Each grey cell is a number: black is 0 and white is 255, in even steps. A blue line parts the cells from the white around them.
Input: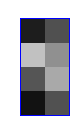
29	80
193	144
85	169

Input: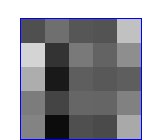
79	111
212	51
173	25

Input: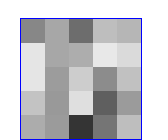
135	167
229	167
229	156

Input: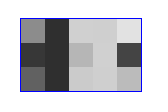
140	47
55	47
97	47

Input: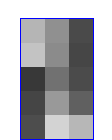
181	144
195	139
56	113

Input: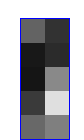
99	50
24	43
21	137

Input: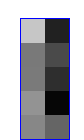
198	33
121	74
122	46

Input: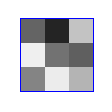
100	36
239	114
132	236
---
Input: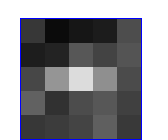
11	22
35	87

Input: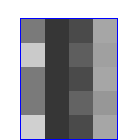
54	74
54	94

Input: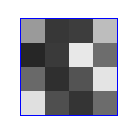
55	61
58	232

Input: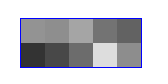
142	165
72	108

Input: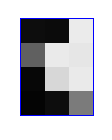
11	235
234	230

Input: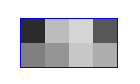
188	213
149	199

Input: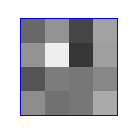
147	69
238	54

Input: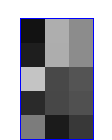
174	140
173	140

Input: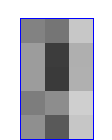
117	199
60	175
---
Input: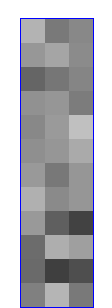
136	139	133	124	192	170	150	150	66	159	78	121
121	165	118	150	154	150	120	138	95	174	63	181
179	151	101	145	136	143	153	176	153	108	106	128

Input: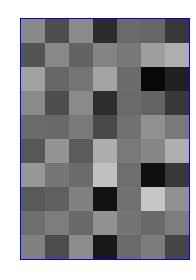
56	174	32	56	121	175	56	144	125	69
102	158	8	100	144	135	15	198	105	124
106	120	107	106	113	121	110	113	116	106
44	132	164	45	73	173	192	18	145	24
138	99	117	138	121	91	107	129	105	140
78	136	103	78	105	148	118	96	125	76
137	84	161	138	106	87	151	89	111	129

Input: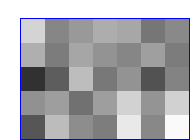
137	124	131	209	250
118	159	82	148	136
167	134	147	210	233
173	147	120	158	125
153	166	189	113	141
134	124	93	158	188
212	175	49	145	86

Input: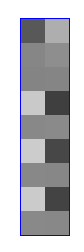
174	142	133	63	138	71	135	67	136
88	134	132	201	136	204	136	203	137

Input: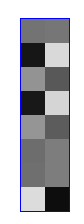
118	217	88	213	92	125	125	13
115	22	147	24	149	109	111	220

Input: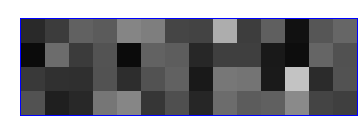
102	81	82	63
86	101	43	68
17	13	195	138
95	25	26	96
61	63	116	92
173	63	119	108
67	39	25	38
69	93	97	79
126	98	82	54
133	11	45	134
91	83	82	118
97	59	47	40
60	108	48	31
41	11	57	82

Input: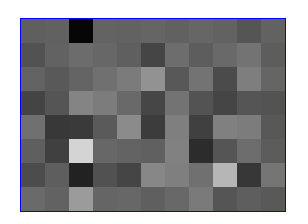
98	93	101	83	88	92	117	89
85	115	126	85	124	109	55	94
98	105	75	69	128	85	182	85
102	93	115	83	64	44	112	122
97	109	88	115	127	129	127	104
101	69	146	70	60	96	135	95
98	95	123	105	139	99	69	103
99	103	112	124	90	103	81	101
6	108	100	132	58	212	34	155
97	98	89	85	56	64	94	98
95	82	99	68	112	95	76	106

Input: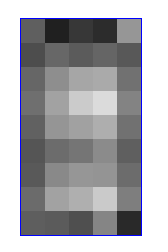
150	88	113	131	113	95	108	126	41
44	101	170	219	174	139	148	202	133
55	91	166	203	161	117	150	175	79
32	103	142	162	149	108	137	162	91
95	77	102	111	97	85	89	107	94

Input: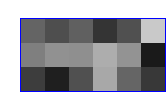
201	26	56
80	147	101
52	173	168
96	143	80
78	145	31
100	127	61
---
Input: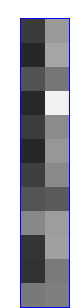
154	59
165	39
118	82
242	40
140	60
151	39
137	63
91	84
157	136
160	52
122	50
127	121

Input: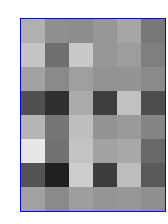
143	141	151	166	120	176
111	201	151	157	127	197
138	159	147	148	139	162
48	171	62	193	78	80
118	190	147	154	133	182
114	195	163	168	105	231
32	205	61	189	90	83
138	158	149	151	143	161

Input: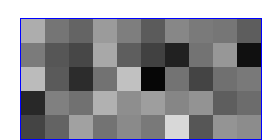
117	100	155	126	91	135	122	118	93	173
86	71	168	94	65	33	115	151	16	123
90	44	114	193	6	115	68	112	121	187
128	113	177	142	158	134	147	94	108	40
99	161	115	138	121	216	86	148	140	68

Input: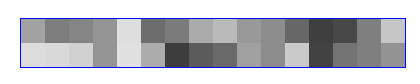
125	133	148	222	109	123	170	186	153	141	103	63	72	127	198	162
217	209	148	225	172	61	91	105	160	140	202	66	115	126	147	220

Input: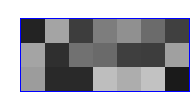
164	61	125	144	107	64	35
47	113	106	63	61	160	164
41	41	190	173	194	26	156

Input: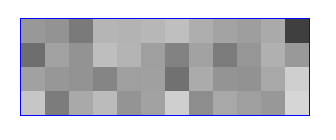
147	122	181	179	183	191	174	163	158	170	63	152
162	147	190	180	159	130	162	123	150	176	153	110
151	147	133	159	160	113	171	148	146	168	207	161
124	169	187	148	162	207	141	168	159	152	214	198

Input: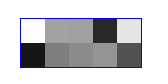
162	160	39	229	253
126	139	148	81	22

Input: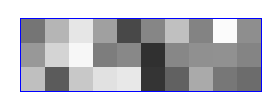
181	230	160	72	134	192	131	251	142	117
212	247	125	136	48	135	144	145	132	152
91	200	225	232	52	97	170	119	108	191
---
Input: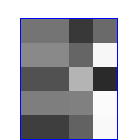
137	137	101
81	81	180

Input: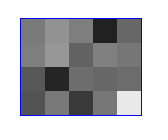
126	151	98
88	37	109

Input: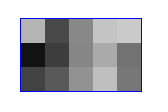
18	61	134
66	89	146

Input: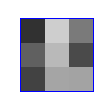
96	185	74
66	165	163

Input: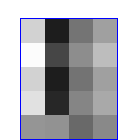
252	70	141
210	29	115

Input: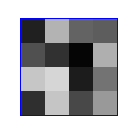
80	49	5
198	214	28
